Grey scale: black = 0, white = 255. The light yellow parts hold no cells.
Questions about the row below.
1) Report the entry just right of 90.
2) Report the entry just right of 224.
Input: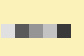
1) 149
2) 90
